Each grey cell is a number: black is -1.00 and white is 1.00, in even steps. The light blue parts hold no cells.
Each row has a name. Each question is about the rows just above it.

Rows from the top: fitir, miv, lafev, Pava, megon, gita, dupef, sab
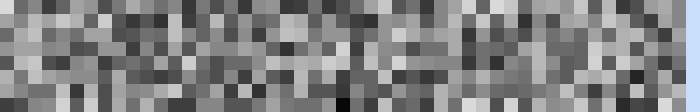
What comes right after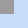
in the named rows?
[0.33]
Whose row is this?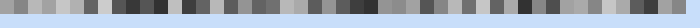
miv
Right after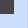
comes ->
[-0.51]
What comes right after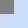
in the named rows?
[-0.51]

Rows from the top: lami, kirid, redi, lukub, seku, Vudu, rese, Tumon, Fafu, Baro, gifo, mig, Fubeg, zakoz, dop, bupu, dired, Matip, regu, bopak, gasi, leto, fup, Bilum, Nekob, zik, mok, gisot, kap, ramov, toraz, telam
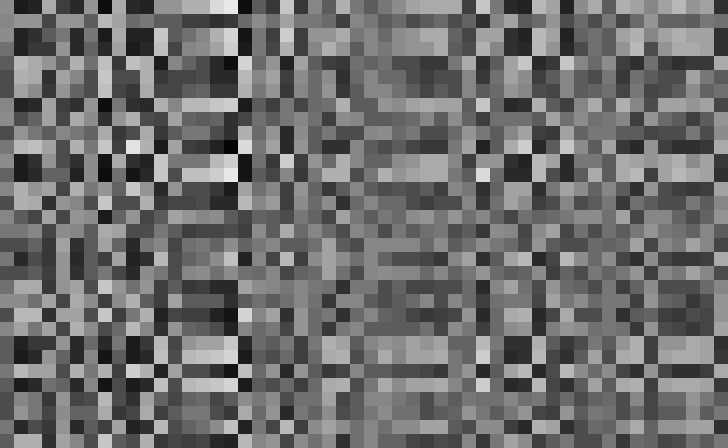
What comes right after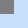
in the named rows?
[0.16]
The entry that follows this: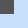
[-0.40]
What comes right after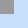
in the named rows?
[-0.51]

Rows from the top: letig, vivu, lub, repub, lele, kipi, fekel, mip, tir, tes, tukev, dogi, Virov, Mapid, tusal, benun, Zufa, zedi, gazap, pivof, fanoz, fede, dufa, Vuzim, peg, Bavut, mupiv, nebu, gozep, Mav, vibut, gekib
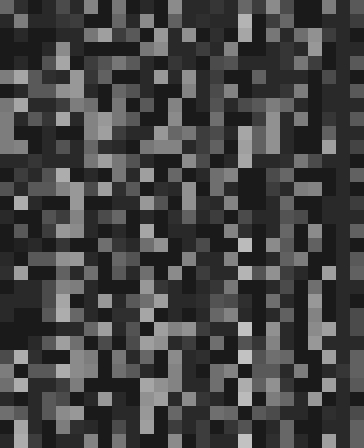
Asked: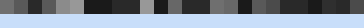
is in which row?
Mav
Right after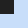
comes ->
[-0.68]

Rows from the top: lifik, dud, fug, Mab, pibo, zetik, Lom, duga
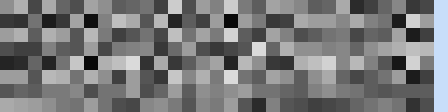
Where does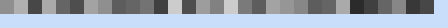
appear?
lifik
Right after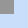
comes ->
[0.06]
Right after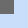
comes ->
[0.23]

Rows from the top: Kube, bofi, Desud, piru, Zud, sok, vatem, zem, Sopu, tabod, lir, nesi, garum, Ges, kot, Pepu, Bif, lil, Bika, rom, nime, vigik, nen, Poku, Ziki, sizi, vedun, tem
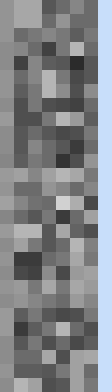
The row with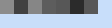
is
Zud
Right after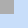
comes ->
[-0.43]
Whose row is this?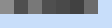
zem
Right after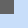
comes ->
[-0.38]
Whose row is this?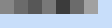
Pepu
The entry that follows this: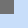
[-0.16]

